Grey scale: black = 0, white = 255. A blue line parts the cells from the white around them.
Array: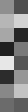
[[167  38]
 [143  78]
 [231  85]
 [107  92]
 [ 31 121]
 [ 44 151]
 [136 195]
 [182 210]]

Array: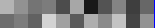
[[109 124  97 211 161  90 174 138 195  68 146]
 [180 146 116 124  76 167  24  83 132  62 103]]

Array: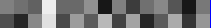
[[ 79  38 136 224  73 156  91 185  66 163  38  91 171  53 150]
 [128 112  97 237 105 105 144  23 128  60 112 136  85  23 120]]

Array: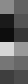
[[ 13  54]
 [ 62  75]
 [ 26  83]
 [139  97]
 [118 104]
 [214 153]]

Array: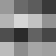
[[ 78  43  98  70]
 [153 106  92  57]
 [188 141 166 160]
 [180 214 195 147]]

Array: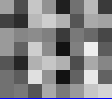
[[ 85  37 177 198 177  77 169 134]
 [ 65  44 185 206 177  85 169 162]
 [162  77 198 146  31 113 185  58]
 [113  92 224 146  18  98 232  98]
 [154  98 206 140  18 128 238  92]
 [113 121  85 169 121 154 198 212]
 [154 134 140 128  58 121 105  71]]

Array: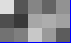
[[ 78  57 167 173 161]
 [222  85 133 100 146]
 [114 127 200 154  92]]

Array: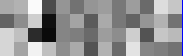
[[ 99 141 206  16 133 164  91 170 120  99 149 178 114]
 [214 164 242 192 141 170  83 178 106 227 133 126 114]
 [170 178 250  76 149 114 149 157 120 157 106 221 198]
 [214 192  43  10 133 126 106 157 141 206  83 198 186]]
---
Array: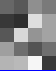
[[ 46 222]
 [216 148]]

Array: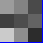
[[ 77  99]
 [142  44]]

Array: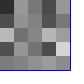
[[146 130]
 [113 134]]

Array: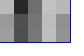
[[ 80 117]
 [ 79 119]]

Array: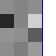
[[132 208]
 [143  92]]

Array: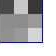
[[140 154]
 [153 213]]

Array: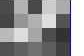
[[149 177]
 [221 166]]

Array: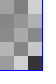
[[150 176]
 [169 136]]
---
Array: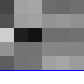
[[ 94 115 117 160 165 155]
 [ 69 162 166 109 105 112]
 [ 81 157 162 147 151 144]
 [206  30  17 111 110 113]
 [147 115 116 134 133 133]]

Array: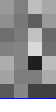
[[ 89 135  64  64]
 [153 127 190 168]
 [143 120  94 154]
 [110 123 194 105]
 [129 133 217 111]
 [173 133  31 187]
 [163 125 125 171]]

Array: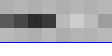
[[185 179 174 185 173 180 178 185]
 [175 180 175 181 175 182 177 183]
 [ 90  71  44  58 186 205 187 157]]

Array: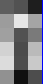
[[145  16  77]
 [ 94  82  30]
 [156 230 165]
 [160  82 122]
 [210  75 186]
 [220  77 201]]

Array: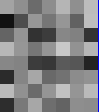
[[ 45 121 167 110  99 142 140]
 [163 143 107 141 181 143 188]
 [ 17  77 151 118 150  97 190]
 [100 148  50  60 135 129  51]
 [183 150 118 149 200 146 182]
 [135 131  60  55  90  86  35]
 [ 43 133 167 105 114 140 146]
 [186 145 107 149 194 149 186]]

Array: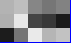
[[ 28 117 234 181 194]
 [179 190 134 118 130]
 [175 231  68  56  26]]

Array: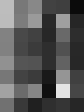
[[113  57  32  47  53  38]
 [189 120 136  66  63  11]
 [188 124 154  41 160  38]
 [130  73  65  39 105  45]
 [129  71  59  46  81  40]
 [145  85  83  46  98  39]
 [119  67  59  25 149  64]
 [162 107 134  16 228  70]]

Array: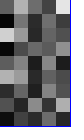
[[ 13  65  43 108  40]
 [ 95 178 109  67 229]
 [  6 117  43 111  61]
 [208 153  40 100  80]
 [  7  75 105  91 144]
 [ 93 130  28 135  28]
 [178 155  41  97  75]
 [ 44 101  31 132  81]
 [ 81  37 139  52 175]]

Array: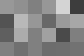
[[128 112 128 109 110 114]
 [152 144 128 151 212  61]
 [ 83 184 151 104 154 167]
 [ 95 172 128 161  74 127]]
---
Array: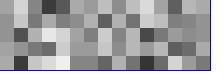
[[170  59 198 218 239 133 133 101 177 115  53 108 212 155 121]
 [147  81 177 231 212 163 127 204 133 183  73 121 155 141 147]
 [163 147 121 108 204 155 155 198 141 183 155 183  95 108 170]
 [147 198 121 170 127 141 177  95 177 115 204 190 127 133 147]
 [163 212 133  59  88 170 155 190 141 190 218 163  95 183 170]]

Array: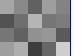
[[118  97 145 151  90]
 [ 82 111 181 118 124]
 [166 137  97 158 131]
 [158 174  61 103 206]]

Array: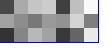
[[ 51 133 184 162  57 101 233]
 [162 141 120 154 147 212 127]
 [ 72 170 197 204  64 191 249]]

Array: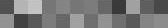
[[146  66  89 124 103 161 111 146 111  89 132 139]
 [ 81 180 194 118 132 118 124 103  58 161  95  73]]

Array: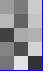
[[132  79 212]
 [184  99 197]
 [156 124 204]
 [ 65 170 177]
 [117 227  50]]

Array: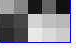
[[ 43  62 233 218 204]
 [ 55  70 211 191 183]
 [168 132  22  99  15]]
